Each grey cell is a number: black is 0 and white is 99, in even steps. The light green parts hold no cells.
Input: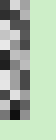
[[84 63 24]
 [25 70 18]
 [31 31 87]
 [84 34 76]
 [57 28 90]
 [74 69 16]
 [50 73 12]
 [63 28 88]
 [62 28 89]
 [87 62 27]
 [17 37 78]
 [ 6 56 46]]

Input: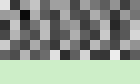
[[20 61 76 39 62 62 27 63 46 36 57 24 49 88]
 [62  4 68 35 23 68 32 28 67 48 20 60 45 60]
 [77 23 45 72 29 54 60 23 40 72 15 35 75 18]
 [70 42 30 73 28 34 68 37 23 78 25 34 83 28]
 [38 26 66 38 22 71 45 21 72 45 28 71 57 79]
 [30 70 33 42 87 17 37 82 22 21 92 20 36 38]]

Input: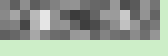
[[37 55 36 43 50 56 57 44 40 39 59 30 35 58 45 51]
 [64 41 72 89 57 34 23 26 39 61 60 78 37 57 39 53]
 [50 27 70 89 56 58 39 24 29 42 55 75 59 40 47 48]
 [40 47 65 50 42 40 59 60 39 51 44 41 54 43 58 37]]

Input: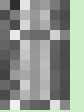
[[18 88 55 60 47 33 56]
 [49 71 59 73 36 29 30]
 [29 83 57 67 41 31 44]
 [90 47 41 41 81 50 41]
 [35 79 58 70 38 30 39]
 [41 76 59 71 37 29 34]
 [50 70 59 73 36 29 29]
 [60 65 58 72 39 31 26]
 [34 80 58 69 39 30 40]
 [51 70 59 73 36 29 29]
 [93 46 38 36 87 52 45]]

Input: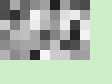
[[66 40 54 62 12 62 34 29 31]
 [19 42 94 75 54 86 91 63 30]
 [50 74 91 71 60 91 25 89 79]
 [72 74 65 29 51 72 14 94 46]
 [60 64 65 52 75 26 30 65 54]
 [54 61 15 95 79 79 61 62 69]]

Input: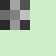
[[64 32 17]
 [50 75 42]
 [59 21 16]]
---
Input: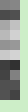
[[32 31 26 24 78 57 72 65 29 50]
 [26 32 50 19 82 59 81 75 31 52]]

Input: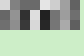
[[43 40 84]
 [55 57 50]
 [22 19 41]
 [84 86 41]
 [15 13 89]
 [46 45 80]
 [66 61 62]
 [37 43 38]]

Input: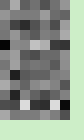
[[65 30 45 66 53 46 54  2 46 47 58 43]
 [47 28 14 49 12 62 61 53 58 26 49 66]
 [48 85 51 39 35 42 34 52 42 17 48 37]
 [48 20 38 53 38 46 30 75 35 32 48 44]
 [58 18 29 58 38 44 41 68 49 46 60 32]
 [49 85 39 51 48 35 41 23 46 30 42 44]
 [31  4 50 33 51 55 56 20 66 61 39 58]]

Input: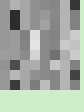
[[59 59 57 61 59 59 59 59 59]
 [23 71 30 60 60 60 17 17 69]
 [65 65 66 54 51 50 65 65 65]
 [48 56 67 82 88 86 56 56 56]
 [73 53 53 53 53 53 63 59 53]
 [52 52 77 44 52 51 52 53 52]
 [70 70 70 68 78 70 70 70 70]
 [50 26 50 79 75 79 50 50 21]]

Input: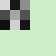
[[ 6 29 84]
 [81 64  9]
 [ 8 32 55]]

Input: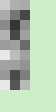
[[90 59 63 90 60 69 53 66 79]
 [33 29 62 73 62 28 20 46 68]
 [72 49 57 62 41 62 55 28 66]]

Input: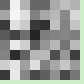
[[22 80 51 48 35 23 64 40]
 [90 88 17 90 26 87 95 93]
 [52 62 38 80 43 79 86 69]
 [28 86 71 35 14 22 50 40]
 [37 50 72 58 49 19 65 40]
 [56 65 30 71 51 75 71 66]
 [28 77 59 45 52 51 53 74]
 [46 60 24 72 49 76 84 69]]
